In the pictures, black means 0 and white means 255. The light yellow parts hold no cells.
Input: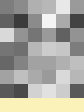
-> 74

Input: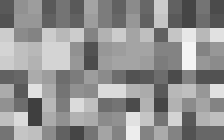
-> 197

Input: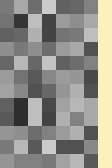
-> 129

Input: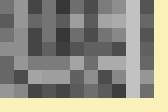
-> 136

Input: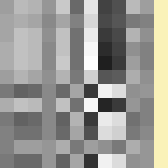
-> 105

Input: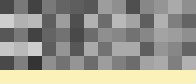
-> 127
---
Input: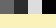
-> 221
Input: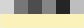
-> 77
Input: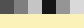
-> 197
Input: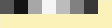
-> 167
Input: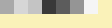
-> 196
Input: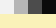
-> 76
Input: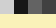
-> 99
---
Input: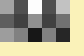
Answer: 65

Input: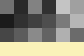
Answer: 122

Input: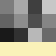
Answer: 78

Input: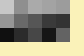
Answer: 58

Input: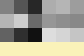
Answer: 142

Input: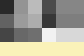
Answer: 126
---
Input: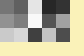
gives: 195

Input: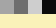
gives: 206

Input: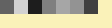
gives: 147

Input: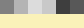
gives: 62

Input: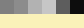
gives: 93

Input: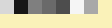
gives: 245
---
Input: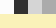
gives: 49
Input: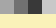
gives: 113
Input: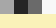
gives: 37
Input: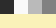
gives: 249
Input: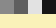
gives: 95
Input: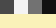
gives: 244
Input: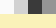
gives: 210
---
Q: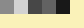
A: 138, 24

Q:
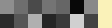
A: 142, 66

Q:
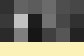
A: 49, 35

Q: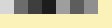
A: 215, 143

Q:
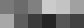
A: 121, 65

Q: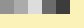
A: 146, 60

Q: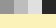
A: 148, 40

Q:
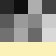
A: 40, 216

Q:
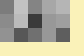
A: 124, 94
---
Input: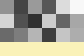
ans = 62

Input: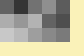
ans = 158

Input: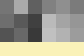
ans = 192

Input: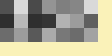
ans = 120

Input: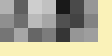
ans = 53

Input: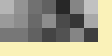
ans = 82

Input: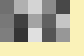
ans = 224

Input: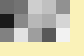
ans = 158

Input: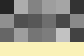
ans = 125
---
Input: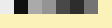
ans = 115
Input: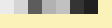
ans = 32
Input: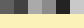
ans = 201
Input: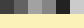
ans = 203
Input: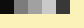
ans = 56
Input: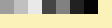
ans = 4
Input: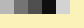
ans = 211
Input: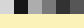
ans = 86
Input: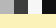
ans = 17
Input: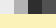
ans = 81
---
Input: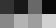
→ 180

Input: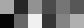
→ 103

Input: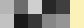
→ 25

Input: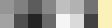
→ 78

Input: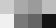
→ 121

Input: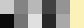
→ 117

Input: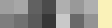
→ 113

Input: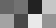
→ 72

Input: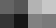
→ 22

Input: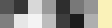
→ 230
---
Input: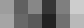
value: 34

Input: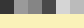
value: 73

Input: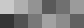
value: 162

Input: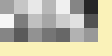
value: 103

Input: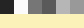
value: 90

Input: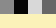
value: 5

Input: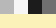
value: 246

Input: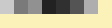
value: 48

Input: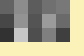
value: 78
